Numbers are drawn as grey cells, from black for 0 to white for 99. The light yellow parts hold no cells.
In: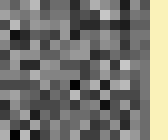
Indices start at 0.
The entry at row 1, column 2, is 46
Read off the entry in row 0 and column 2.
55
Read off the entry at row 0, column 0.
51
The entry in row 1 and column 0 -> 63
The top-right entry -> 32
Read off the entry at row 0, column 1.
37
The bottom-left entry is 68
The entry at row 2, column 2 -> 37
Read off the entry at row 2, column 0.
28
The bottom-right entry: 42

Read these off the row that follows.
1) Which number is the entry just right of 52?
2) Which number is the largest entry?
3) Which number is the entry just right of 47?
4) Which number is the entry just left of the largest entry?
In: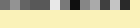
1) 66
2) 90
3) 6
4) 34

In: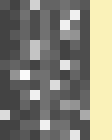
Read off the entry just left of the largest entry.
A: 57
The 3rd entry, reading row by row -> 39
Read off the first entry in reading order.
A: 34
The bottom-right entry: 30
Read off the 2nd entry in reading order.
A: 26
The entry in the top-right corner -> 34
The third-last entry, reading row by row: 48
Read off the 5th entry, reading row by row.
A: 39
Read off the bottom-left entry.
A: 26
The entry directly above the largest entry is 34
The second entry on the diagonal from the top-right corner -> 93
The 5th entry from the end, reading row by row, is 44
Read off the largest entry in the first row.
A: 81
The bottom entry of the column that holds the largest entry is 34
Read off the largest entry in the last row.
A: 89
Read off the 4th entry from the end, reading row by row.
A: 39
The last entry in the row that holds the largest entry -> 30
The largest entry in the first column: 85

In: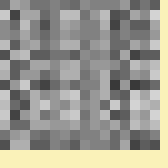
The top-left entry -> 41
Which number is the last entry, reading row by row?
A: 31
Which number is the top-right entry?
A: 36
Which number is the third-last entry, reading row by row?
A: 26
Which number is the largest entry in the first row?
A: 64
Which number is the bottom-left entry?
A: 31
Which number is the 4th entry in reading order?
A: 45
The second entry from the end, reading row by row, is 36
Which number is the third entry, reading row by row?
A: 59

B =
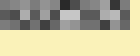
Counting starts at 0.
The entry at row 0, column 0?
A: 48
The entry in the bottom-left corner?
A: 48
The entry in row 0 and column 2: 57
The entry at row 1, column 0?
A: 35
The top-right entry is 48
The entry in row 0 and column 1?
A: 52
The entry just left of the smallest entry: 52
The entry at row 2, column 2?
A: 30
